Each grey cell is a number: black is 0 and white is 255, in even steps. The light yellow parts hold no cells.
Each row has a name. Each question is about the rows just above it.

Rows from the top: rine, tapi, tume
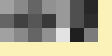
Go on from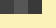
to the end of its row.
[153  79  45]
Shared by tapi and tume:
[101]
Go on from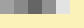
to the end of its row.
[ 31 123]
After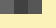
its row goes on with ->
[ 57 153  79  45]

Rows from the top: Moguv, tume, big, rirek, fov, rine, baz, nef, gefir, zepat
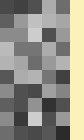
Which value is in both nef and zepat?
[80]
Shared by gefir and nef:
[80]
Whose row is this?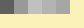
tume

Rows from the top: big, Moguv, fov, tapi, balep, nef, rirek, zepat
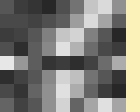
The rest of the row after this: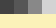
[191 115  86  52]
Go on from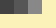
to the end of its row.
[211 191 115  86  52]
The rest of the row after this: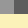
[ 52  60  46  66 108 172]

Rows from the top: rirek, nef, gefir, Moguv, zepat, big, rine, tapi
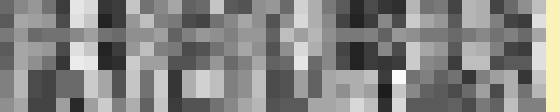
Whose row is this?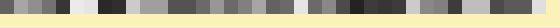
zepat
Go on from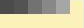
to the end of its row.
[143  83 143 216 174 136  68  35  60 136  75 203 166 151  90 182 174 128
  68  60 223]
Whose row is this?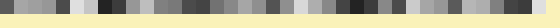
nef

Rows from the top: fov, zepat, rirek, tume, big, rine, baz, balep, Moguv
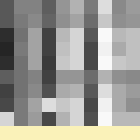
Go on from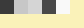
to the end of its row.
[199 192]
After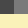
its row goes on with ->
[163 221 199 213  72 241 170 143]
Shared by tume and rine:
[65]
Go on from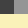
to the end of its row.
[149 108 178 143 137]
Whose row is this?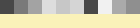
balep
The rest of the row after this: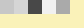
[143]
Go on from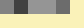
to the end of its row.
[178 143 137]

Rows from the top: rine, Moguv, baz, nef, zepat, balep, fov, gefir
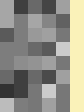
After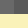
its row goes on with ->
[203]
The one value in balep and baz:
[160]
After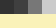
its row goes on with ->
[119]

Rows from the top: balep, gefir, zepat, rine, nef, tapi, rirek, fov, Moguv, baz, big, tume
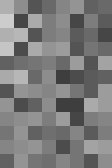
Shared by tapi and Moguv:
[141]
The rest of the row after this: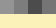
[163 156]
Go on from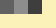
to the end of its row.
[ 62 170 156]
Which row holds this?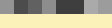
fov
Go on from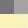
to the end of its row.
[156]
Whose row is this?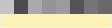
rine
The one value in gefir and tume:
[141]

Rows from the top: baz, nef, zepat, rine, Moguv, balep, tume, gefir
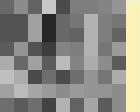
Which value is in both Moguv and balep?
[172]
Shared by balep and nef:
[118]
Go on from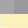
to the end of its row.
[140 154 148 148 140]

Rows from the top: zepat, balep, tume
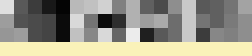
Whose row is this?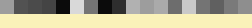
balep
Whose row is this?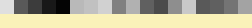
zepat
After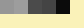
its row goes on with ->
[193 135 217 102 236  31  89 109 201  60 135 128 142]
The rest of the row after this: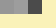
[ 68  11 193 135 217 102 236  31  89 109 201  60 135 128 142]
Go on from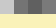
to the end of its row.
[142]
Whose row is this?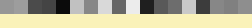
tume

